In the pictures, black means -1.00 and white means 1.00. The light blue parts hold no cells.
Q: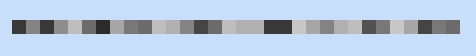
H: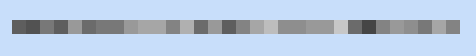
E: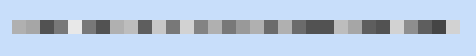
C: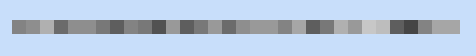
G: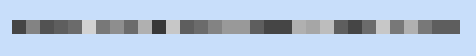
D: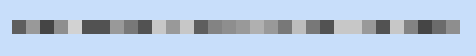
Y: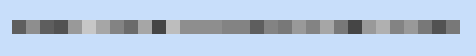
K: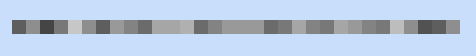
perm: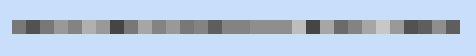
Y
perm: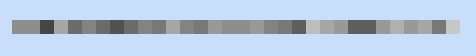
K
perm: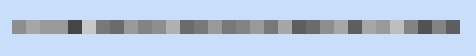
H
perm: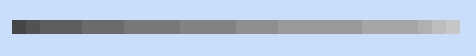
H
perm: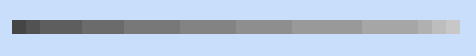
K

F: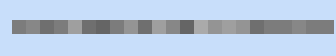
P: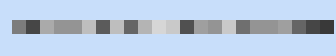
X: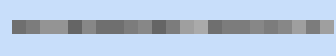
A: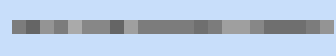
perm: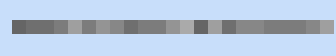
X
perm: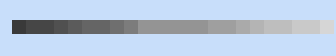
P
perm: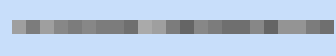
X
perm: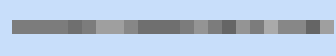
A
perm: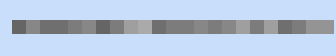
X
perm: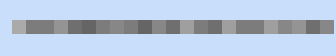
X

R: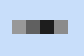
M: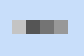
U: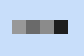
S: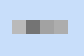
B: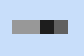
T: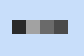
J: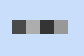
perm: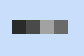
T
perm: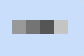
M
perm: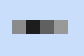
R
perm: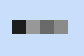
U
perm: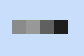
R

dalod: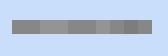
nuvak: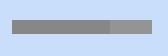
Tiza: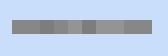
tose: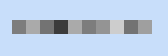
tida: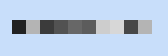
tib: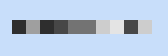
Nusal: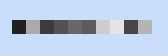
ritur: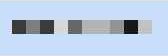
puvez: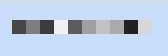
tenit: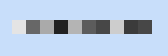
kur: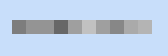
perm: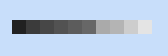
Nusal
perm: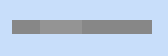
nuvak
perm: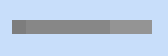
dalod

